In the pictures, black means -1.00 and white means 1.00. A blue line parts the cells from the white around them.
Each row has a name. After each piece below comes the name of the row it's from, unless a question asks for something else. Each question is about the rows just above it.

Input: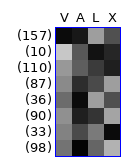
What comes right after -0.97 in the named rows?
-0.21
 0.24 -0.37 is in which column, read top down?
X
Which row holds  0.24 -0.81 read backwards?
(157)

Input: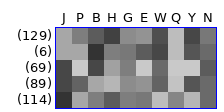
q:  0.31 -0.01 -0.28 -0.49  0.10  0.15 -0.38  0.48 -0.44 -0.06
(129)
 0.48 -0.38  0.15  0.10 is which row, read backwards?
(129)
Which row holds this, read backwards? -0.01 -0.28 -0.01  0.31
(114)
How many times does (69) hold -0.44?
2
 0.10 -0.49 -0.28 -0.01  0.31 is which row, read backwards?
(129)
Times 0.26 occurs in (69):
1
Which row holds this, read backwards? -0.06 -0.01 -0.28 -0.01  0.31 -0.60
(114)

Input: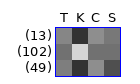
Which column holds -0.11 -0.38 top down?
S
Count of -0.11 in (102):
3
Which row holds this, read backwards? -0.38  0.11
(49)

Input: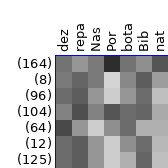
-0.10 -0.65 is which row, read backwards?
(164)
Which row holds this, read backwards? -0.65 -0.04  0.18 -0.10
(164)
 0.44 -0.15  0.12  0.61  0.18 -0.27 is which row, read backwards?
(12)
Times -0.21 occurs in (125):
1
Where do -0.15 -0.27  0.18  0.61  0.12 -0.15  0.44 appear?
(12)
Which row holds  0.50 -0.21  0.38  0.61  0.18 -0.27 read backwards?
(125)

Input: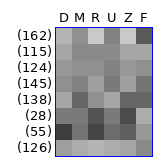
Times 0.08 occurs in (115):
3
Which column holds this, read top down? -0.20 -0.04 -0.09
M
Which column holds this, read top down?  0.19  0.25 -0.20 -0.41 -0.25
Z
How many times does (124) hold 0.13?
3
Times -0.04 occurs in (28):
3
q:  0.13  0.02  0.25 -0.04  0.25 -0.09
(145)
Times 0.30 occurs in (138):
2

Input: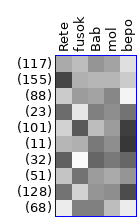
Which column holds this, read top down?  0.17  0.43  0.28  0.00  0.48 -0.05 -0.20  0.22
Bab
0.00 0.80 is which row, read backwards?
(23)

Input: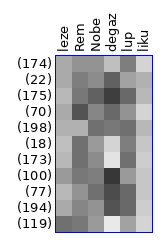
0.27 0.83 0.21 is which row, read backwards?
(119)
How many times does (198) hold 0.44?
1
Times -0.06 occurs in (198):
1
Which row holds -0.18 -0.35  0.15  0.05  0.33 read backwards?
(194)
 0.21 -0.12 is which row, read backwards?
(18)

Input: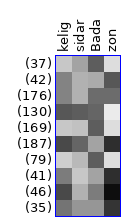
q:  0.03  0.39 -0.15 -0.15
(176)
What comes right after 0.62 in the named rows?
0.45

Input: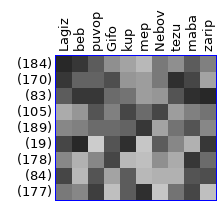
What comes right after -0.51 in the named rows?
0.50
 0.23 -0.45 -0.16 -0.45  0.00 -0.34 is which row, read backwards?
(105)
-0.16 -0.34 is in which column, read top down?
Gifo

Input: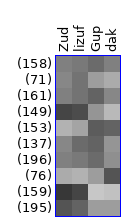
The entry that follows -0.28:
-0.22
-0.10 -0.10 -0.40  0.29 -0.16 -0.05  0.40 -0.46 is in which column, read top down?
lizuf
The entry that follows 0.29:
-0.28
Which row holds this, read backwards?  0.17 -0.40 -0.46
(149)
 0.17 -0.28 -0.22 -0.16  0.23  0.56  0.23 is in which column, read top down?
Gup
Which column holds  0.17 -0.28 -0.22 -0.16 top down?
Gup
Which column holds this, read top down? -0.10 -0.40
lizuf

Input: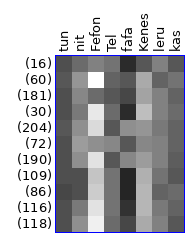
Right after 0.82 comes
-0.16
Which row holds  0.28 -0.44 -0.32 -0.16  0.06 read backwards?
(181)
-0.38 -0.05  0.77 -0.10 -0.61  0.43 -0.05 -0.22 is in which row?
(116)
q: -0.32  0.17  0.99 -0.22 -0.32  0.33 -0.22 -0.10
(60)
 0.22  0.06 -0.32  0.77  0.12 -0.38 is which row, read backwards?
(190)
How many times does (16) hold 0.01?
2
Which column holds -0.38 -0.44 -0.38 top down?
tun

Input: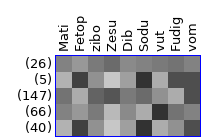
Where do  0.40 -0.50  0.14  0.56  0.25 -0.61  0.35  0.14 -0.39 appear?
(40)
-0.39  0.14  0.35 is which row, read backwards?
(40)
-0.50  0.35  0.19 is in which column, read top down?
Fetop
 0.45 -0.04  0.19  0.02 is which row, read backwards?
(66)
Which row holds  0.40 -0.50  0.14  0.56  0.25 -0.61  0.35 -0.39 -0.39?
(5)

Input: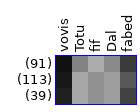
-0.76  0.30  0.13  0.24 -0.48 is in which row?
(39)
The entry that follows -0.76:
0.30

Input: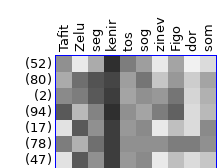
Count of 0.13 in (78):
4
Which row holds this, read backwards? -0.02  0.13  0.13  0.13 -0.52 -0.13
(78)
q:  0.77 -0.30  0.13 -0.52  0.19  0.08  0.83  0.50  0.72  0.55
(47)
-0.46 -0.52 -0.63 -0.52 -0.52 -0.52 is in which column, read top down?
kenir
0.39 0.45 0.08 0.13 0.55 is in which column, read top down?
som

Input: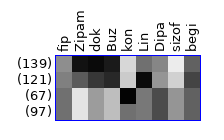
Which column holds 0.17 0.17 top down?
sizof
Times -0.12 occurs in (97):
2

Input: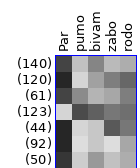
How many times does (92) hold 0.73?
2
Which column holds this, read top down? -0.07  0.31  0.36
rodo

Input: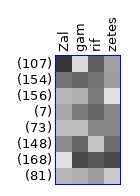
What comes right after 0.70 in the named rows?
-0.26
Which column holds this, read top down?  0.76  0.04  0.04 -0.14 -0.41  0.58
zetes
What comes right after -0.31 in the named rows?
-0.41
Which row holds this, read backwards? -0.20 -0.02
(7)
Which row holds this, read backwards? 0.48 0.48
(73)
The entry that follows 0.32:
-0.02
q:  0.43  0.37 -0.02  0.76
(156)

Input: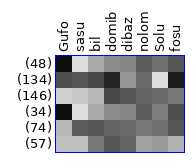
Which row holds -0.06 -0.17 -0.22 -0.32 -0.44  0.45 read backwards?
(146)
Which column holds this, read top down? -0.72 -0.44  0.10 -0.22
domib

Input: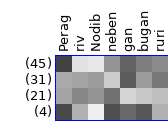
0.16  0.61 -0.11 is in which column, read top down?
neben
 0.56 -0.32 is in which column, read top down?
bugan
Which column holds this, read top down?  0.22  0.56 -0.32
bugan
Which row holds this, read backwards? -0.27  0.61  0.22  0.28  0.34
(31)
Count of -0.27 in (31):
1
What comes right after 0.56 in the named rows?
0.50

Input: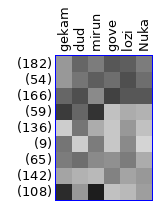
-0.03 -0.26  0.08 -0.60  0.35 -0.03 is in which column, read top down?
mirun
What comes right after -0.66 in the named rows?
0.19
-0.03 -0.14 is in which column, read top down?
Nuka
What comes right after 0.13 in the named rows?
-0.03
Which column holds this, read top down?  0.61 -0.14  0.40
dud
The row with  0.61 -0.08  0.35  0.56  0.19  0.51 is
(136)
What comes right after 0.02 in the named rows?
0.29

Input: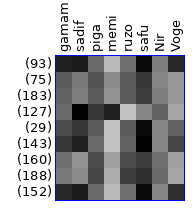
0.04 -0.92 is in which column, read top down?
safu
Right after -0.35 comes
0.10
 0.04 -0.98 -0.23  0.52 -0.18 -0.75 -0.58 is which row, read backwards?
(143)
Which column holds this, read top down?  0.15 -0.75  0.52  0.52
memi
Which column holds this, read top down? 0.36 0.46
memi

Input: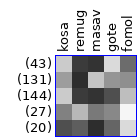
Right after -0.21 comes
0.71
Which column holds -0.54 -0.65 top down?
remug
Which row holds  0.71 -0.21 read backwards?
(20)
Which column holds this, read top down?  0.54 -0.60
masav
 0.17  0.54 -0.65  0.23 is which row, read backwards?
(131)
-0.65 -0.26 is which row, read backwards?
(20)

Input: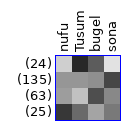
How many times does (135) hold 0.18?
2
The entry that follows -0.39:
0.07
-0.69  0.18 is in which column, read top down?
Tusum
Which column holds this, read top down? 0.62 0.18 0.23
nufu

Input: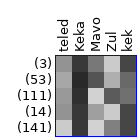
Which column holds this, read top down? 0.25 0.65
Mavo
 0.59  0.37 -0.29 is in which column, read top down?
Zul
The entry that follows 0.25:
0.59
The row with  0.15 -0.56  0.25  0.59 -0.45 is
(14)
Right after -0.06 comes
0.59
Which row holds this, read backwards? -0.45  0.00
(141)
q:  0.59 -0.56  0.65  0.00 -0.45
(141)

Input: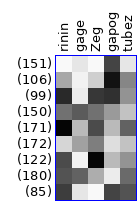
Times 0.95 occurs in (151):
2
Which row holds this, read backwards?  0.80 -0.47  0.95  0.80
(151)
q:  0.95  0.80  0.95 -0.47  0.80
(151)
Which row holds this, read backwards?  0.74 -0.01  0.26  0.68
(172)
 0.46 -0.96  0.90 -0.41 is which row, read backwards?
(122)
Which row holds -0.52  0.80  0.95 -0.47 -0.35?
(85)
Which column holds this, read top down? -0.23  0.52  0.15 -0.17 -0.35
tubez

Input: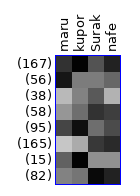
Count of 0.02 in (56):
0
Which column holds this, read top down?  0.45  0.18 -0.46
maru
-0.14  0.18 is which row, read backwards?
(58)
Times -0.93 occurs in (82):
1
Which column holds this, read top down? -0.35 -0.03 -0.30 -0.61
Surak
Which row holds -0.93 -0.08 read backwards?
(82)

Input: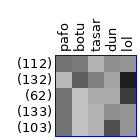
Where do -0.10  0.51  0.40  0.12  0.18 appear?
(133)
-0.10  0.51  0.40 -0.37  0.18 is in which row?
(103)
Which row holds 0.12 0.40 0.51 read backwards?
(133)
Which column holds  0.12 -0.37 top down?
dun

